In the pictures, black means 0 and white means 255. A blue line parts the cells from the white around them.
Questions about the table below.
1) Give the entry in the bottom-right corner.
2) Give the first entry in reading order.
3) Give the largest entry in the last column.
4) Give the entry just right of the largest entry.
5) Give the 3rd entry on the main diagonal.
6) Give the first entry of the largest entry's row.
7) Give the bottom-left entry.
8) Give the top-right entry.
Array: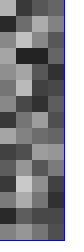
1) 79
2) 179
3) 150
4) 143
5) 136
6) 57
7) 130
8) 101

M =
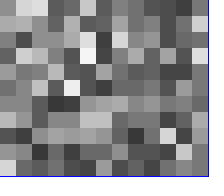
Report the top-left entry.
143
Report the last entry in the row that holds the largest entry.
222
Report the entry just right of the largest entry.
69
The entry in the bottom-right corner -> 120
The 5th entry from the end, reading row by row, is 98
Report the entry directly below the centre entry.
163
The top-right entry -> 120
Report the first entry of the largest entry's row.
98
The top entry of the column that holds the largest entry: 200
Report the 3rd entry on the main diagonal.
143
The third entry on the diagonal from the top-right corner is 77
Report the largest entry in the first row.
222
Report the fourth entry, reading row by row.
91
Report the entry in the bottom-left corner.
214
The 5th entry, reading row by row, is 105
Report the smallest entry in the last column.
105
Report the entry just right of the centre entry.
105
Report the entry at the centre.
63
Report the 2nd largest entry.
238
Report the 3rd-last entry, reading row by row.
113
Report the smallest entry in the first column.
83
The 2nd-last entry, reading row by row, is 135
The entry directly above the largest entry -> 222

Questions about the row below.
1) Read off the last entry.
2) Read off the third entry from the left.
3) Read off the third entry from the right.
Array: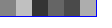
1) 173
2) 52
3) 101

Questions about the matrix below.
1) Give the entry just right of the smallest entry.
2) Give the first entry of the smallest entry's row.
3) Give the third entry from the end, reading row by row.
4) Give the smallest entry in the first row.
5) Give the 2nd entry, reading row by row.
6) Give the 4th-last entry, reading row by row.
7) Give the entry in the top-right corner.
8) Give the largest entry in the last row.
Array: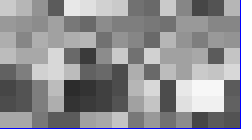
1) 51
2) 70
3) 70
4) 70
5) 182
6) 140
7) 182
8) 196

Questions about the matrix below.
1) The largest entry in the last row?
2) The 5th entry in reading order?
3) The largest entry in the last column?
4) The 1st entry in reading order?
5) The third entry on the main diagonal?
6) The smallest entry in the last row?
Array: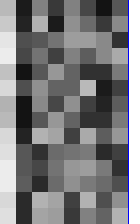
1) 223
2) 129
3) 178
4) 185
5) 87
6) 42

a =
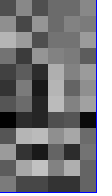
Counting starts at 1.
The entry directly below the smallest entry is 85
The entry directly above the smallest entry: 85
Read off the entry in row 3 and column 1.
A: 181
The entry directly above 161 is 143
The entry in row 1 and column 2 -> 136
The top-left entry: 79
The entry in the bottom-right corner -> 100
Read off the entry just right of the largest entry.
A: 130
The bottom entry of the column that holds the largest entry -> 71
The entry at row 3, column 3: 79
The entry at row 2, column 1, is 143
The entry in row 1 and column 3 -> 79
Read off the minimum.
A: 2
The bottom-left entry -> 123
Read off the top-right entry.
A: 136
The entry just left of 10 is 85
